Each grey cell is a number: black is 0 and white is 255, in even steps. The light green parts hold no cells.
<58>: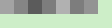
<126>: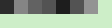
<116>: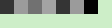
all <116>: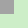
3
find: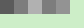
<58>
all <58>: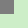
3 5
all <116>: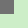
2

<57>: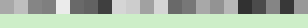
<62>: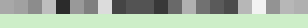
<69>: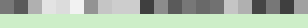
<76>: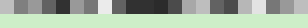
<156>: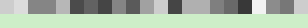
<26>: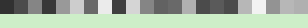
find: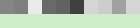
<57>
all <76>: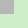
17
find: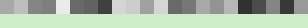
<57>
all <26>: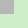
17 20
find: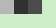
<57>
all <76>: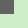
3 8 15

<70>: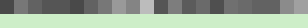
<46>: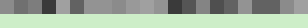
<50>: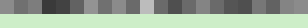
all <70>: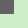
2 6 18 19
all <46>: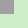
4 10 21
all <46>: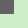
5 16 18 19
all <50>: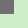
1 7

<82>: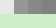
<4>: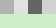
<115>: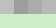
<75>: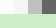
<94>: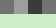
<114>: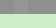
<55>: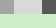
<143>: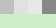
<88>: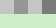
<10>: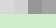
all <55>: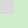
1 2
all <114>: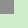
0 2 3

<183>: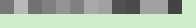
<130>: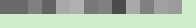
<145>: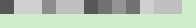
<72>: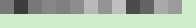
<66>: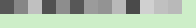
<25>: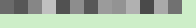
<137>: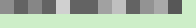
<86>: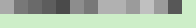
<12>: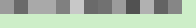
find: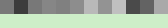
<72>
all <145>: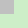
4 5 11 12
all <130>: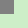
2 7 10
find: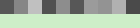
<25>

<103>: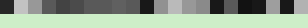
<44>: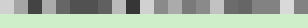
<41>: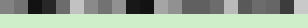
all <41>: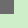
4 15 18
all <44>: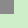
11 14
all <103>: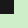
10 15 18 20
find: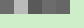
<41>
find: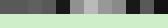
<103>
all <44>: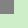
18 19 21

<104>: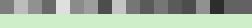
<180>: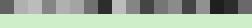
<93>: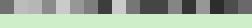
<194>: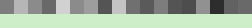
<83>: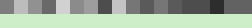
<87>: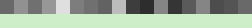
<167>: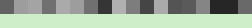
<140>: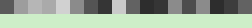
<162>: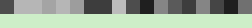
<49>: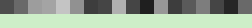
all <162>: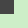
15
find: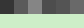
<87>

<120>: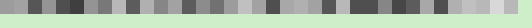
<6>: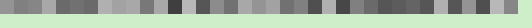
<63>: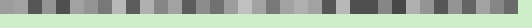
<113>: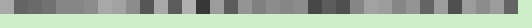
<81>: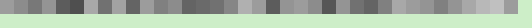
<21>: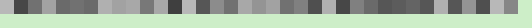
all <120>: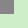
11 27
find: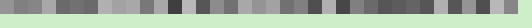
<6>
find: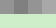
<81>
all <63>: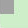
1 5 12 18 20 22 34

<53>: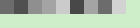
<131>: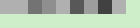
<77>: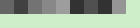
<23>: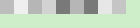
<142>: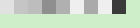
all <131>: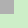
0 1 4 8
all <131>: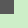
5
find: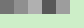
<131>

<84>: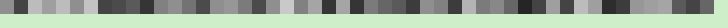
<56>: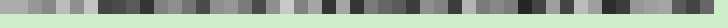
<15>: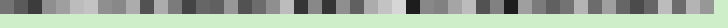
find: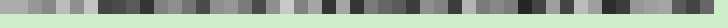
<56>
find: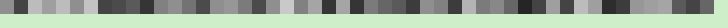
<84>

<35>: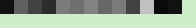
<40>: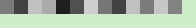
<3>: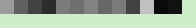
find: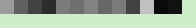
<3>
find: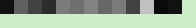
<35>

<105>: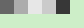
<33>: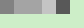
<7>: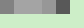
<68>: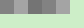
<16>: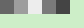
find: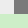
<16>
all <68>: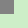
0 3
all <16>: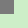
3

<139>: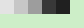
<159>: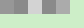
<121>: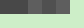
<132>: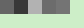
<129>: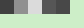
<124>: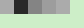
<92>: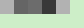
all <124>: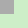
0 4
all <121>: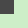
0 1
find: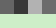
<132>

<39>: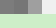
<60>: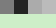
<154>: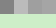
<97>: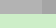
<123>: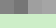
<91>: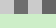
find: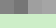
<123>
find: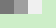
<39>
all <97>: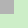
0 1 2

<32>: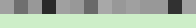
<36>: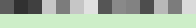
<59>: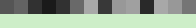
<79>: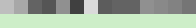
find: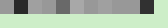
<32>
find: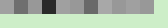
<32>
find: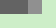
<79>
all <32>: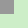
2 5 8 10 11
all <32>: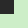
3

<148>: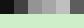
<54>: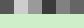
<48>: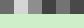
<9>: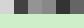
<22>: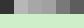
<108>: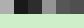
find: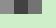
<48>
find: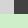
<9>
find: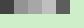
<148>
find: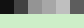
<148>

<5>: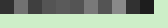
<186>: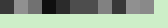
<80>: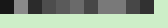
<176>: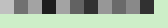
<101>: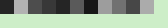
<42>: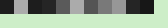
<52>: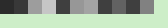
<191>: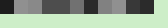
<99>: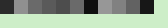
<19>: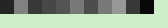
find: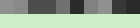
<191>
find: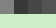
<19>
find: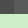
<80>
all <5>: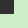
0 9
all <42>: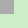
1 5

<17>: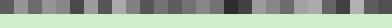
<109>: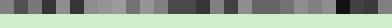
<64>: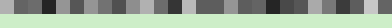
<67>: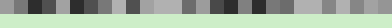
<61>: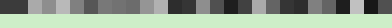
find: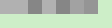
<67>
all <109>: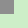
4 6 17 21 23
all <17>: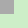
8 22
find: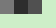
<67>
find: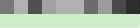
<67>
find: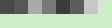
<64>
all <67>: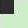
2 5 16 18

